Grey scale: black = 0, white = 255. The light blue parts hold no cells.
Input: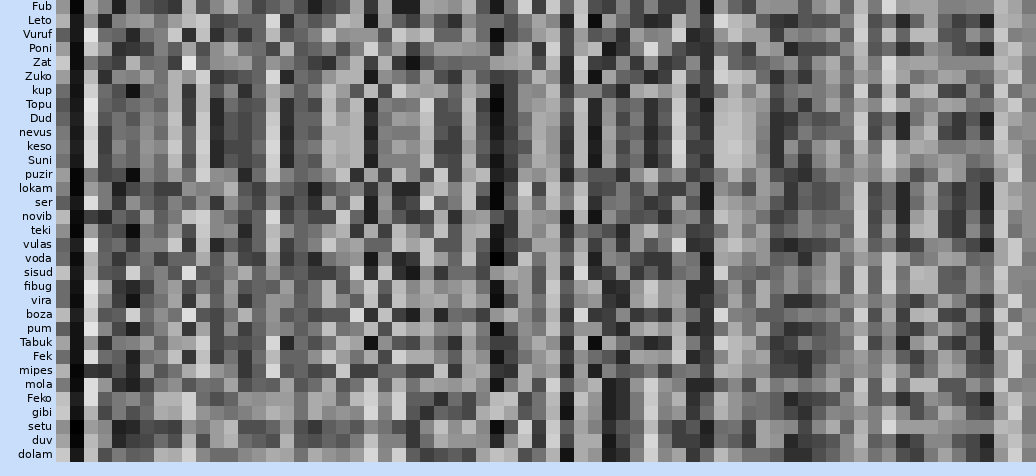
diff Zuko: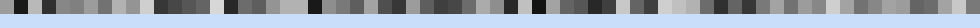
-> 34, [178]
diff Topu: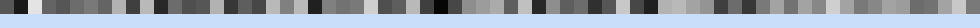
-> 16, [48]
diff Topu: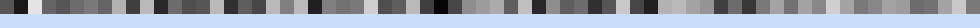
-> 15, [178]

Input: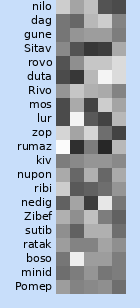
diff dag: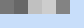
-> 2, [184]
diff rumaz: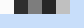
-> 4, [184]
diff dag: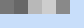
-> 4, [131]
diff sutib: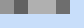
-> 0, [143]
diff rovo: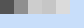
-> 2, [198]

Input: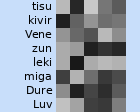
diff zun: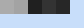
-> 1, [155]
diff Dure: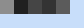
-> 3, [45]
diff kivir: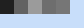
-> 2, [148]
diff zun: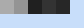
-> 1, [155]
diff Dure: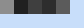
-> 2, [69]
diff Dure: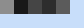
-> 1, [32]
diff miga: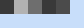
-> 0, [63]

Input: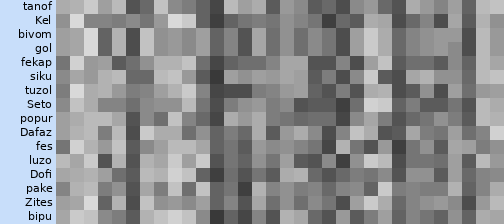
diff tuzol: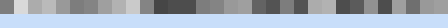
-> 3, [178]
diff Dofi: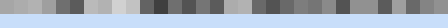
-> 31, [138]
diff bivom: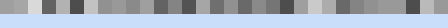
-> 17, [111]

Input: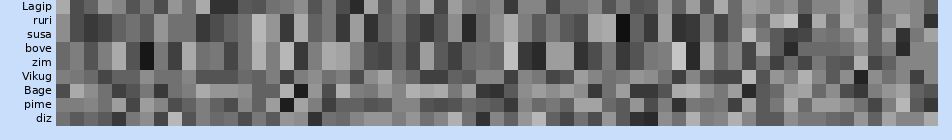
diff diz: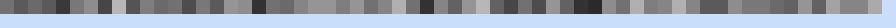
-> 40, [90]
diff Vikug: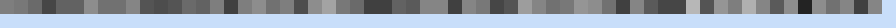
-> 11, [84]
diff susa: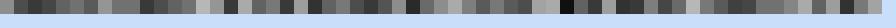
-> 54, [120]
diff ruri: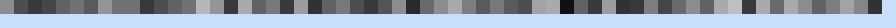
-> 50, [106]
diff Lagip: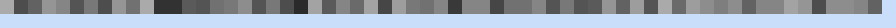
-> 50, [149]
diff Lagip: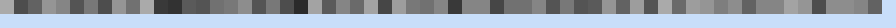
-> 11, [50]
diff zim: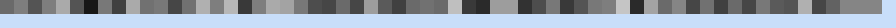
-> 21, [126]

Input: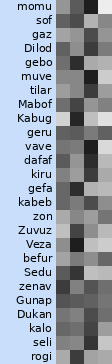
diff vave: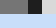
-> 1, [123]
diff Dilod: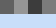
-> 1, [142]
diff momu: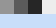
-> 2, [30]
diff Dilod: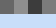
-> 0, [97]

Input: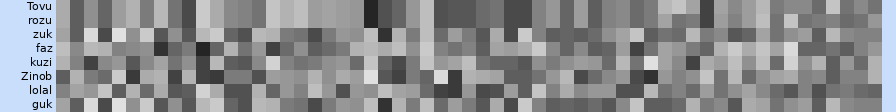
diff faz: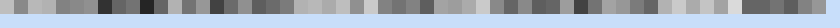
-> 9, [123]
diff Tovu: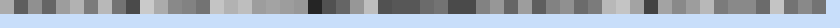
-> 40, [137]
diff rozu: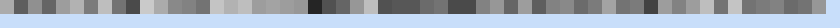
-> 7, [184]

